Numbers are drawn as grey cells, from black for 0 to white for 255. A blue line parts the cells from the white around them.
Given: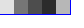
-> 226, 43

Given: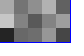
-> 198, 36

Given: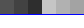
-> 197, 46

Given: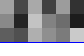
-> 202, 28

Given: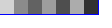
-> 211, 49

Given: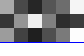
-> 253, 31

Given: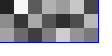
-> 246, 34

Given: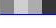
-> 207, 53

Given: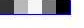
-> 245, 0

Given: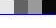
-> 230, 9
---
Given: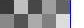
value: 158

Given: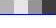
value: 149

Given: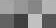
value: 134

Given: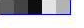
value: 227

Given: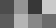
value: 55

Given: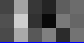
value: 94
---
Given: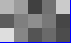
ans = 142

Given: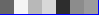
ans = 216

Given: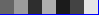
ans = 174

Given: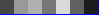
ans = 118

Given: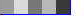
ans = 119

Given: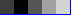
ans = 86

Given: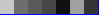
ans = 71
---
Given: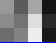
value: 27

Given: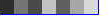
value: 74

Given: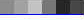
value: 70

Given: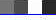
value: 76

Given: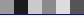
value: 85

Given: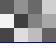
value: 69
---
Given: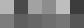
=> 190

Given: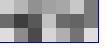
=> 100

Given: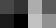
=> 173

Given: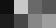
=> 105

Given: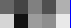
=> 80

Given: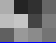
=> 68

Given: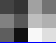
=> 190

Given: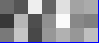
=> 136

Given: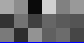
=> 90
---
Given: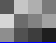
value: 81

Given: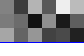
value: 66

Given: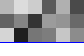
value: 125

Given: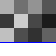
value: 78

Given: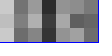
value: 147

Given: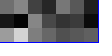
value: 80

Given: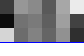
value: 101

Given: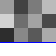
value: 136
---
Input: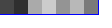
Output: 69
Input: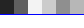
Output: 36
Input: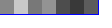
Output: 135
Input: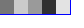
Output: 118
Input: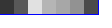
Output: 53
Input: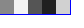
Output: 136
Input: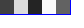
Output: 64
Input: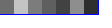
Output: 109
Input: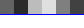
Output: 99
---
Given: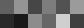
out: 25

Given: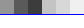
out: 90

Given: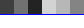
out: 113

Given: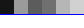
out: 155

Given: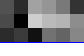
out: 59

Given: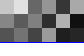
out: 115
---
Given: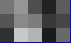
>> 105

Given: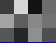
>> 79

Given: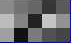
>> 69

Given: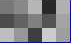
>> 158

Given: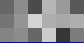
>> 124

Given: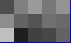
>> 99

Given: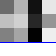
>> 238

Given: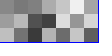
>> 95
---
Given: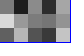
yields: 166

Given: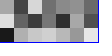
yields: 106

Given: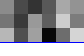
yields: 147

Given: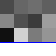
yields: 95

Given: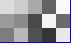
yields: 250

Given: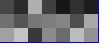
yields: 29

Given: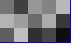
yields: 185

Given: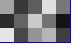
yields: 120
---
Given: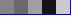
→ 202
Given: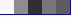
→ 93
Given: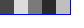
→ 191
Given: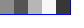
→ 55
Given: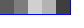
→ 62
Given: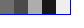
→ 238
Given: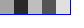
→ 224
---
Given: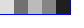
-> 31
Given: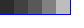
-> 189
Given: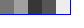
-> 237
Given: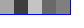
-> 127
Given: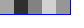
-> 150
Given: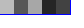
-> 66
